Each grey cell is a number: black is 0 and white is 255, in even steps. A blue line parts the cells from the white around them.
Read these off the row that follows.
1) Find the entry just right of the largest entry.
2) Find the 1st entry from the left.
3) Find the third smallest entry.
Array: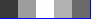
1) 177
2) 57
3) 157

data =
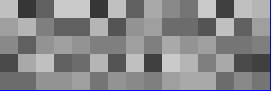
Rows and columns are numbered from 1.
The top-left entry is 192
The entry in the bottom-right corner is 117
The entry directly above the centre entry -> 147
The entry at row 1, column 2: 54
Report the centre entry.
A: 159
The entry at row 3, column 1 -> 137
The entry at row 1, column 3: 96
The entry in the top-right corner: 181
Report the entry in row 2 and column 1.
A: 159
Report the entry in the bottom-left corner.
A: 108

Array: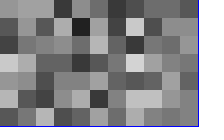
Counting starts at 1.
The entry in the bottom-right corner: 130
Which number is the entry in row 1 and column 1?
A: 150
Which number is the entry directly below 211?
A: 87
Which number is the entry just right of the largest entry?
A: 161
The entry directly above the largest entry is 57
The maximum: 211
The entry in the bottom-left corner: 87
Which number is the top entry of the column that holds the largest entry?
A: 78
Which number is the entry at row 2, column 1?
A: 87
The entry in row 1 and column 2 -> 161
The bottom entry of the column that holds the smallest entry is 99
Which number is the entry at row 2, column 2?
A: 150
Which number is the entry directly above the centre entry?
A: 182
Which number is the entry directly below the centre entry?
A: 161
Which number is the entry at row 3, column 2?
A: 119
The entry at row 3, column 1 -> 67
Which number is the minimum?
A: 33

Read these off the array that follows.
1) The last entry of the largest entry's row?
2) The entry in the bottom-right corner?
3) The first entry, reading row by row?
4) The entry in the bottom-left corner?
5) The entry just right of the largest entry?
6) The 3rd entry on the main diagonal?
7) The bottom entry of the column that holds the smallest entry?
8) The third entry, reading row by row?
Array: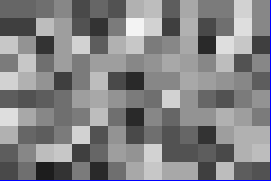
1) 135
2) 82
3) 102
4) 73
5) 210
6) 51
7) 29
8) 111

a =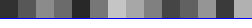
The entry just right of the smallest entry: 119
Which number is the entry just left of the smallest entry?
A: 107
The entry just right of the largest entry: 167

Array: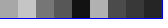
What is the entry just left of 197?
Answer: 167
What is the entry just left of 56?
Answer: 75

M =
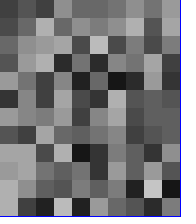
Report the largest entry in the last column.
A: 165
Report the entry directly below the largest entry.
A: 43
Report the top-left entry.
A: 64
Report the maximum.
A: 197
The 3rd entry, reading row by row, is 64
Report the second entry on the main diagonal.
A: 104
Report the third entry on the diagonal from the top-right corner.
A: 124
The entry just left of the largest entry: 33
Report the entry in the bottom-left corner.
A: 176
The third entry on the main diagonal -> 154
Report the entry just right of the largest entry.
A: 22
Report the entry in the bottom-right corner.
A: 124
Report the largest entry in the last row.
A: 187
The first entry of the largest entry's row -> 176
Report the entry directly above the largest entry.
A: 154
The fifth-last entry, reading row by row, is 154
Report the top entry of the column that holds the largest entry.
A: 115
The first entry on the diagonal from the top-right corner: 154
